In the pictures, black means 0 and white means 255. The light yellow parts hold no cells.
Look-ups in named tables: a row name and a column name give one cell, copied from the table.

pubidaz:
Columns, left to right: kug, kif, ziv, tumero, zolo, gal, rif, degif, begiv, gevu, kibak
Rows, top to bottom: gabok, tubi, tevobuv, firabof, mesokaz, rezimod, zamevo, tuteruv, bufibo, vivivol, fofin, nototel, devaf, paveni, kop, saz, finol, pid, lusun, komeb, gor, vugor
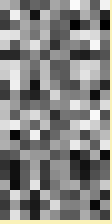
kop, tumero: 106
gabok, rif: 143
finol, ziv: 87
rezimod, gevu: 65
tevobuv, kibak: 0
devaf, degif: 207
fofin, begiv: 189
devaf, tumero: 99
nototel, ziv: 185
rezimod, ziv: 93
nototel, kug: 189
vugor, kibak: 60
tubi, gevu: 124
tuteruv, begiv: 226
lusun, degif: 171
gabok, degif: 250
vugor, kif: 224

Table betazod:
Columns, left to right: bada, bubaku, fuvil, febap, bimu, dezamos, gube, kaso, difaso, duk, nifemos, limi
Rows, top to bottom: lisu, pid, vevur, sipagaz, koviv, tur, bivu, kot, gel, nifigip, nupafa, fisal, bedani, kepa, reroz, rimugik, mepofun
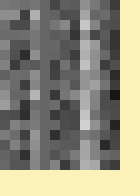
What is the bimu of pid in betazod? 102
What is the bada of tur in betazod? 114
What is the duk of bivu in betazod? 146
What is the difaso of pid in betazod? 165
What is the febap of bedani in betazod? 122
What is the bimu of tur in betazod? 102
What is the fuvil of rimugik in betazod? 49
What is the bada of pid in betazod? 142
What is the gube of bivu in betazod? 114
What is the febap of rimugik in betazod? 134
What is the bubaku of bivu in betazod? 59
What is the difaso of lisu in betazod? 143
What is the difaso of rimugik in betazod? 165
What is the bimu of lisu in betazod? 102
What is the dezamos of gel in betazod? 101
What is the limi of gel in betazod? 60

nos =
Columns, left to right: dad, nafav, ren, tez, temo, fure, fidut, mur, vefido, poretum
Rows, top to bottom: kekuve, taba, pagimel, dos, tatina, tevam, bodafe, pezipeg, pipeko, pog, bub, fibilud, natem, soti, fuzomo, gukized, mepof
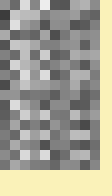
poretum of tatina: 145
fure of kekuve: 88
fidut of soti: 139
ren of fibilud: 206
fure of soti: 115
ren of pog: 115

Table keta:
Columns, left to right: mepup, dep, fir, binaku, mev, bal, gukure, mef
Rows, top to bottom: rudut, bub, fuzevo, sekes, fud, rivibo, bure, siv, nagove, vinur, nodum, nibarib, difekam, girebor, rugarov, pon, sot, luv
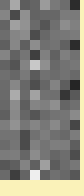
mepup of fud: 95
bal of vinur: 111
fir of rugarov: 75
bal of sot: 92
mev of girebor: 125
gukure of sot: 108
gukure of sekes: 119
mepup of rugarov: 107
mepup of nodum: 104
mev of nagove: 102
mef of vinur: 89
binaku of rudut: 100
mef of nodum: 111
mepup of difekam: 125
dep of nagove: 135
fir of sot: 131
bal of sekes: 117
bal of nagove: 131
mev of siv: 113
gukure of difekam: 114

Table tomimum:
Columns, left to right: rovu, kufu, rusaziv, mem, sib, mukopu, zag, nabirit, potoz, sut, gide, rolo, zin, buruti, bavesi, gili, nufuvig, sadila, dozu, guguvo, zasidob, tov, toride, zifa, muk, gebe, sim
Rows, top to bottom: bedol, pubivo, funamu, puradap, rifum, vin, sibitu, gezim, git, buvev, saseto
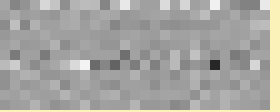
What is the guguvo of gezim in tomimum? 179
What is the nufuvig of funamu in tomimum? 145
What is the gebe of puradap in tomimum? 170
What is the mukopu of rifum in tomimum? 177
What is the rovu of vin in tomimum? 163
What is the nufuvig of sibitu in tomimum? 160
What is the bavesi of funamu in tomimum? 142
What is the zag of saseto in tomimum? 153
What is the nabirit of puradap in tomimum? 158
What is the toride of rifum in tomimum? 157
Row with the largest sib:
bedol

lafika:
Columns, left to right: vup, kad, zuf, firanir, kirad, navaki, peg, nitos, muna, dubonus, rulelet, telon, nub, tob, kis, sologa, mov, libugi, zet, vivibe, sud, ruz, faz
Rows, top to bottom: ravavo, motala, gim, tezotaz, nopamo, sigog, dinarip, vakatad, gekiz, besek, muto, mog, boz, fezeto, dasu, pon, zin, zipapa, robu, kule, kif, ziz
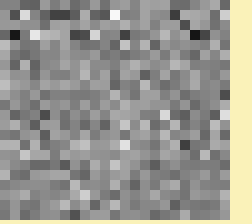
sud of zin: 125
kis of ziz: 136
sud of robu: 130
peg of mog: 114
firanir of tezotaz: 231
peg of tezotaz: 164
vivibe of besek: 125
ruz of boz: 187
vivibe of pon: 110
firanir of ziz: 124
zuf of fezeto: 147
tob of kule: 131
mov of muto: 148
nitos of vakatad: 145
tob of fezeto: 155
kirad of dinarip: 136
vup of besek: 164
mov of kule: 138
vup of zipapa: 179
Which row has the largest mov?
mog

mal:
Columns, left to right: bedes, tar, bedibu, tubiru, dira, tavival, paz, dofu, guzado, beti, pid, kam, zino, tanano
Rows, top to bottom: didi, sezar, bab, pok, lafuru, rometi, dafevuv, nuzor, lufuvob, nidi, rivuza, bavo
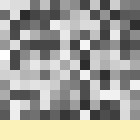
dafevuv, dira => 202
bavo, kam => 62
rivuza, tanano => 164
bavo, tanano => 143
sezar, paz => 124
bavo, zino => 218
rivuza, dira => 225
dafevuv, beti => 209
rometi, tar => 72
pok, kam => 234
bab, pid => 75
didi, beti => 199
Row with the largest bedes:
rometi

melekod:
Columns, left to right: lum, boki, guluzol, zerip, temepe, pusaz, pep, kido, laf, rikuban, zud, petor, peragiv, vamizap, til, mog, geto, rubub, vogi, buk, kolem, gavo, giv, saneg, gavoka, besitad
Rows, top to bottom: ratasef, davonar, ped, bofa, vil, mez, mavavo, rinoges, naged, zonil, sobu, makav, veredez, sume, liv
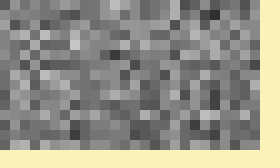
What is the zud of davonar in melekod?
147
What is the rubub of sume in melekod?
143
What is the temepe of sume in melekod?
100
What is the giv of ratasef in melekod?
107
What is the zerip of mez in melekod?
104
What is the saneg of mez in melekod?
118
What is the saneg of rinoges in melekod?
96
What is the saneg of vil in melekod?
150
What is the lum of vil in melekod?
130
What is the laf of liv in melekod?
115
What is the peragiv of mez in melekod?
97
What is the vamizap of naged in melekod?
162

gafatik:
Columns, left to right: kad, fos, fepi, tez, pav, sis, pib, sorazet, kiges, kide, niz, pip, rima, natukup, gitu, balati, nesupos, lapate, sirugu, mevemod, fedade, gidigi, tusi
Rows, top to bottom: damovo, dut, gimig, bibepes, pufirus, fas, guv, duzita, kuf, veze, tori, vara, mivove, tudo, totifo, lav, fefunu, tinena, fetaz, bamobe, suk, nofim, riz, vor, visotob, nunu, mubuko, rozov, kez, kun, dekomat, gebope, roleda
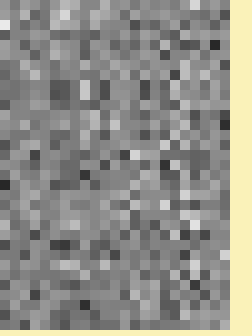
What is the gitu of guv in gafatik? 125
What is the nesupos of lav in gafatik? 112
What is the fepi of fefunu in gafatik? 119
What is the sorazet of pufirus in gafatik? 137
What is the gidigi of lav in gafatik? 139
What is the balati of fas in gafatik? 147
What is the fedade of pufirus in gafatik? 143
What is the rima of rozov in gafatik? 125
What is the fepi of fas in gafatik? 141
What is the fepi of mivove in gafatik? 169
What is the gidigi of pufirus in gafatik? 40
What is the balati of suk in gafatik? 141
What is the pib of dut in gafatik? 214
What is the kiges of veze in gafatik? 199
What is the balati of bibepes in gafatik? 144
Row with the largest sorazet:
riz

